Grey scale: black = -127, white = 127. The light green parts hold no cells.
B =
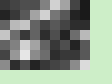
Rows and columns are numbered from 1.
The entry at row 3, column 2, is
57
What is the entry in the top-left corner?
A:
-71
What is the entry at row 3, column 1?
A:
-28
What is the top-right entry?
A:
-101
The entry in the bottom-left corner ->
11
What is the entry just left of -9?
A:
81
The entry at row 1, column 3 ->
-49
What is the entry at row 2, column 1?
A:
-92
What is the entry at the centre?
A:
-82
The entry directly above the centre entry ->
-59
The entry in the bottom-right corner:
91
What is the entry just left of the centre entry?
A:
-28
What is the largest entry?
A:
102
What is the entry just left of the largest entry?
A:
23
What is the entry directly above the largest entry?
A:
81
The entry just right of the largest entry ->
11

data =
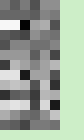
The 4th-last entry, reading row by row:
-58
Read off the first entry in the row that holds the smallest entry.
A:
119
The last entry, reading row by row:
-14
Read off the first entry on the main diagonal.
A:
-5
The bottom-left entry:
-24
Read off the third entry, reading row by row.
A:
-5
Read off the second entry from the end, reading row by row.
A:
-5
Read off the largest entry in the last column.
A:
67
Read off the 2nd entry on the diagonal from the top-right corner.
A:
4
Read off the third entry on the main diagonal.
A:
-124
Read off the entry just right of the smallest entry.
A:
34
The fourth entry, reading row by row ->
-46
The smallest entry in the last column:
-102
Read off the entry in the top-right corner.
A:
15
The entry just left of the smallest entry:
119
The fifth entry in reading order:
15
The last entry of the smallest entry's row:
-46

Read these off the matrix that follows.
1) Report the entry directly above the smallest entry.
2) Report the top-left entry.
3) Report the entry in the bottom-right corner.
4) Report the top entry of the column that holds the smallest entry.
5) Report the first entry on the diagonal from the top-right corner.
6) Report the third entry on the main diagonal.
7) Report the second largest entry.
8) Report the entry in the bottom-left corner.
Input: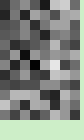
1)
23
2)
-72
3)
-72
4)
-39
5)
-19
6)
4
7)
78
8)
-8

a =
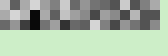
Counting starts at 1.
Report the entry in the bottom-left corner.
-22
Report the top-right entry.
42
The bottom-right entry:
10
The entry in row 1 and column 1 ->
66
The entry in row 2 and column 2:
85
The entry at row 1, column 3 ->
42

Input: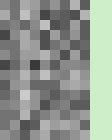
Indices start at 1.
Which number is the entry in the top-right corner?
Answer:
-35
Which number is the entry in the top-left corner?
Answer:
9
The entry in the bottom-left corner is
19
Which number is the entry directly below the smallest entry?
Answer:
9
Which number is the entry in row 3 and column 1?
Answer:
-12
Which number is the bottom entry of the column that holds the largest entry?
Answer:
-35
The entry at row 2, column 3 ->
63
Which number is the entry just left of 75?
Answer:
0
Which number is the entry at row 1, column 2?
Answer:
-12
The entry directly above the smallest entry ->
29
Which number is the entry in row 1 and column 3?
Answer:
41
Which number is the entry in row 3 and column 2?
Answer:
0
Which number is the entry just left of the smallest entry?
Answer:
19
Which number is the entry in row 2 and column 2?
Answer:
-12
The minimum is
-69
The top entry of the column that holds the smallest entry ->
29
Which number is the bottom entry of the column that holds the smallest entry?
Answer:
19
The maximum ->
75
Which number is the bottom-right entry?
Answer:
41
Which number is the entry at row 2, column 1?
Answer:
41

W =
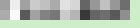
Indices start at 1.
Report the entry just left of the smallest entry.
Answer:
53
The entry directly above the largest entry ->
109
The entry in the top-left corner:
33
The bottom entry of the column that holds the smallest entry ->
-71
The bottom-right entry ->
14
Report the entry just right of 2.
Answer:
-8
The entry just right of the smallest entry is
-26
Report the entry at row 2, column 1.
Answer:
43

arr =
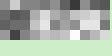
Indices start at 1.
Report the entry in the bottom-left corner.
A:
25
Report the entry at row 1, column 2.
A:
77
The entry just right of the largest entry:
25
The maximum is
124
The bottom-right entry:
89
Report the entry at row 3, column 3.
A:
-18
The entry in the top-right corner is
-40
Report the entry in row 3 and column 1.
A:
-30
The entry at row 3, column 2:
-18
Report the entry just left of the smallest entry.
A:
-30
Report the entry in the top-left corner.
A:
15
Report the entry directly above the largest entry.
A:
15
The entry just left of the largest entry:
67

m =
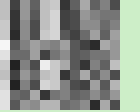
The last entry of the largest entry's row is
23
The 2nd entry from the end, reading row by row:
41
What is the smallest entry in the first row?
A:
-74
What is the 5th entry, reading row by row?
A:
63
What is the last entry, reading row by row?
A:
-51
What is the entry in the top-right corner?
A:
-51
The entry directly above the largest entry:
73
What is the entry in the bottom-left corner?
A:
97
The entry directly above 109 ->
-62
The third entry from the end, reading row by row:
-84
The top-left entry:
63
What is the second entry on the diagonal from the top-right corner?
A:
-10
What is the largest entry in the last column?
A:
63
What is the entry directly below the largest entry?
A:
97
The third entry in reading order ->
23
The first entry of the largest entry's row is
118
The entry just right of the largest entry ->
-39
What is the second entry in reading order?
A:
-62
